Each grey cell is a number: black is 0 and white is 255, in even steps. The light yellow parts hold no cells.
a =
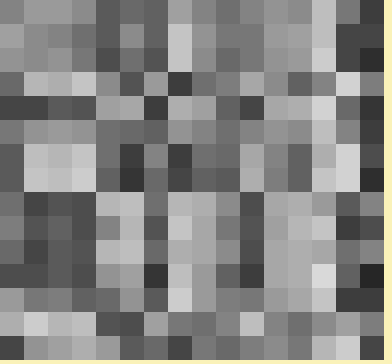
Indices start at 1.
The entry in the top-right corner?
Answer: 61
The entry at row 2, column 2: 139
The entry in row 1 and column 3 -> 154
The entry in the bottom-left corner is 69
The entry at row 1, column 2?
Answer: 154
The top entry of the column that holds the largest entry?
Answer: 190
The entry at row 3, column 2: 139
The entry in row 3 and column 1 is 147
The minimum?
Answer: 38
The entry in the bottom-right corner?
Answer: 69
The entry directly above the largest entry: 167
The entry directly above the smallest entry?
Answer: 131
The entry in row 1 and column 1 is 131
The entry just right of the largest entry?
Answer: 97
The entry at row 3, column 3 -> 147
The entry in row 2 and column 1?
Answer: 160

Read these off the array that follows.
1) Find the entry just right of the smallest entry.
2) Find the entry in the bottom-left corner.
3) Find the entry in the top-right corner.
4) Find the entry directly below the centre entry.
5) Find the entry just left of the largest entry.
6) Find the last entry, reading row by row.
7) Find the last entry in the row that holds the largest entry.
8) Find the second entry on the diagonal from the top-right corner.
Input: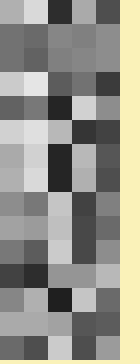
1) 197
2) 106
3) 78
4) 197
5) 203
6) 155
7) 59
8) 128

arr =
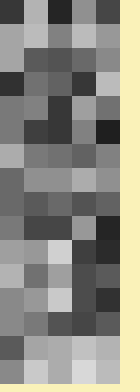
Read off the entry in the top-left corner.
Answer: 55
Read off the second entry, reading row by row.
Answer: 179
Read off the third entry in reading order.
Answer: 37
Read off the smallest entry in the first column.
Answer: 49
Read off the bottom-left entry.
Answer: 137
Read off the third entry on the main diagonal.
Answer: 83
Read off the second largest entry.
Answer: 208
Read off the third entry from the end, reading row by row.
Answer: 172
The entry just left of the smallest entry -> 129
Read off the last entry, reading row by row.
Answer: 187
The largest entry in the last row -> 216
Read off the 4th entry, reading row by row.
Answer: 144
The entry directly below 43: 90
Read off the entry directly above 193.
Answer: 70
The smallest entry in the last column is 31
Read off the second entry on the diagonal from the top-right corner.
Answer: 187
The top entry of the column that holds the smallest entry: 70
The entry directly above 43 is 37

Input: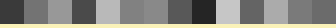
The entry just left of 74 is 152
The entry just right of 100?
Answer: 171
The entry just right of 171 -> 122

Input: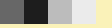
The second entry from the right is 188
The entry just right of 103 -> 29
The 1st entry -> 103

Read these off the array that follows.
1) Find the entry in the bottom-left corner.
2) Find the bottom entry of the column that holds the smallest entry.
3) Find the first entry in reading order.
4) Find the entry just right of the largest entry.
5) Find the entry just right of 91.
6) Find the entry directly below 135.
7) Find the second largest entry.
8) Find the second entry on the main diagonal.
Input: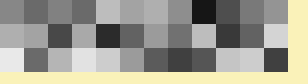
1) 233
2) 85
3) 135
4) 106
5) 64
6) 175
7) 226
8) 163

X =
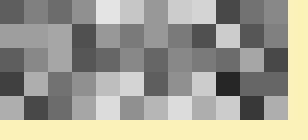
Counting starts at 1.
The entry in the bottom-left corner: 174
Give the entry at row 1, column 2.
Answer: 128
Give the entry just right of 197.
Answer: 152
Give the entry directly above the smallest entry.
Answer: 109
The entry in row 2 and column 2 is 158
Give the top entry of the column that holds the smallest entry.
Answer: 73
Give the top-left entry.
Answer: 95
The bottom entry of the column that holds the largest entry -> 219
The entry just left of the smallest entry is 204
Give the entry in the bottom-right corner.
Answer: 174
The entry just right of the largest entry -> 197
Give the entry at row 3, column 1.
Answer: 95
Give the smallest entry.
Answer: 38
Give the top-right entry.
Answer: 136
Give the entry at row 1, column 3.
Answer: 109
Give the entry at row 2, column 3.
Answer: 166

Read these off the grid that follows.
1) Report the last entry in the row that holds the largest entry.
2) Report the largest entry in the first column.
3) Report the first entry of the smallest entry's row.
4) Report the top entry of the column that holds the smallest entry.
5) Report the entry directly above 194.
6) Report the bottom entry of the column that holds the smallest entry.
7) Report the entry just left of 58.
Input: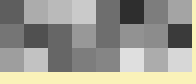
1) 215
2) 158
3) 94
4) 46
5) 80
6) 223
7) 140

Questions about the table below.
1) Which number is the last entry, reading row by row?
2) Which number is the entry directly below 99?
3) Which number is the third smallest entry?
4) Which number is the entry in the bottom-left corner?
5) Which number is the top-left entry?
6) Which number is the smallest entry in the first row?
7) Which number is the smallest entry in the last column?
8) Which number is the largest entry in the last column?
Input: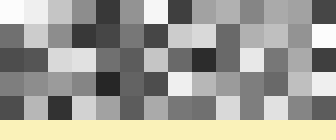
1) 92
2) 92
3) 50
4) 77
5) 252
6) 56
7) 63
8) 252

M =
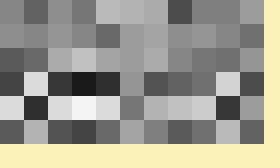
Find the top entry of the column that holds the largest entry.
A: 118
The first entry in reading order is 134
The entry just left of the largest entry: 219
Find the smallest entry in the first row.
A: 76
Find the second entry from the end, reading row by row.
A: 186
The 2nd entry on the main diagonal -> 134
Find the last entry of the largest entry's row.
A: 156
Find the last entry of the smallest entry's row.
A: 76
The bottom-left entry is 90
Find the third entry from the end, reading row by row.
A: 112
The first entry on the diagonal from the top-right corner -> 156
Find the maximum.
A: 243
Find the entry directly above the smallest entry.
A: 192
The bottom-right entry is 98
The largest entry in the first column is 219
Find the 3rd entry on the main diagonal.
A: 171
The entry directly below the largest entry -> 68
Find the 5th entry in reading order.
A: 186
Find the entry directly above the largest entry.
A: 26

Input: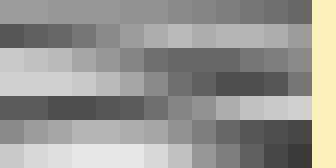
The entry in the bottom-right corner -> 56
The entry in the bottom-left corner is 201
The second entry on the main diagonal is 97
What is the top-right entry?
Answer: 104
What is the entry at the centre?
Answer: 139
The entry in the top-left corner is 157
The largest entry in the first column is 208
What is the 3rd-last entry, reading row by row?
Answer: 97
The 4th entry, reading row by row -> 151
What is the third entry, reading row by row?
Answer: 151
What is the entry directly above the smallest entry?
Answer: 69
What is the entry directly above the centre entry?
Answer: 112
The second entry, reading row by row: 157
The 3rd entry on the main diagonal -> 187
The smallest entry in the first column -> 85

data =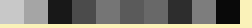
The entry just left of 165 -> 200
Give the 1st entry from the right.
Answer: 9
